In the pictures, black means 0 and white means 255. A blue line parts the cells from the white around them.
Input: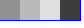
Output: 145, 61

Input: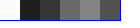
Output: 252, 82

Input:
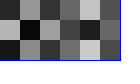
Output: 38, 74

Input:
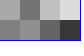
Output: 169, 55

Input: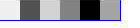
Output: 239, 165

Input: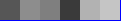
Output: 86, 197

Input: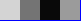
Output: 212, 155

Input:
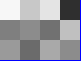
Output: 247, 140
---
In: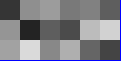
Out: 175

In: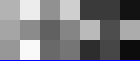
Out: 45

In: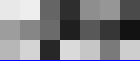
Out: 198

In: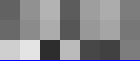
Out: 71

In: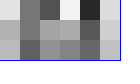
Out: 132

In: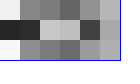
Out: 107

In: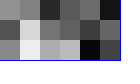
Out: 187

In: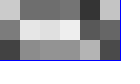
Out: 147

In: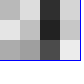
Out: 159
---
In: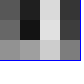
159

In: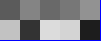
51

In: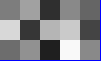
145

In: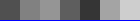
129

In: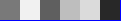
241

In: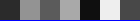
147

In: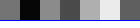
5

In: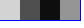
78

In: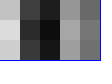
57
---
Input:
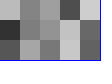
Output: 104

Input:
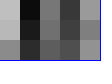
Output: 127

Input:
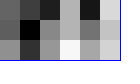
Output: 195

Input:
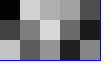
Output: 26

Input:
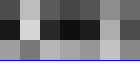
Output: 77

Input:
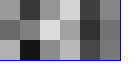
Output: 114

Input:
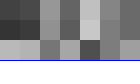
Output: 106

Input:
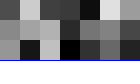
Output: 71

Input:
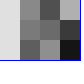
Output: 58
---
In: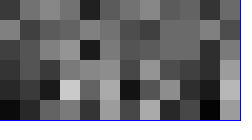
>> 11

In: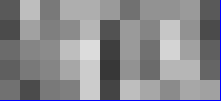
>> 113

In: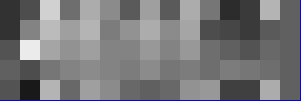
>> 83

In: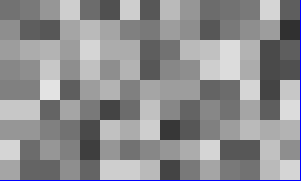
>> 165

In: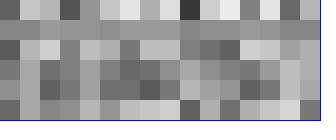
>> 104

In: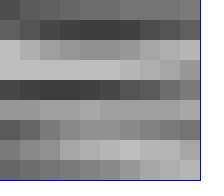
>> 102

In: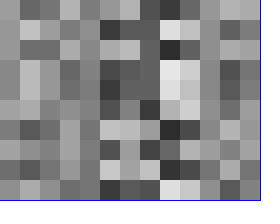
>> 143

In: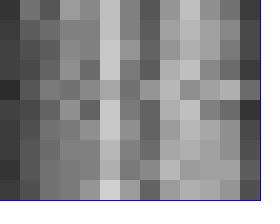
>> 59
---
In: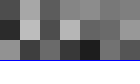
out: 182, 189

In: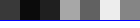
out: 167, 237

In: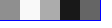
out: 172, 249

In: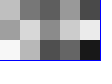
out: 139, 247

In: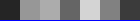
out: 101, 212

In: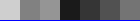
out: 26, 207

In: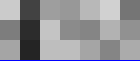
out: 139, 209
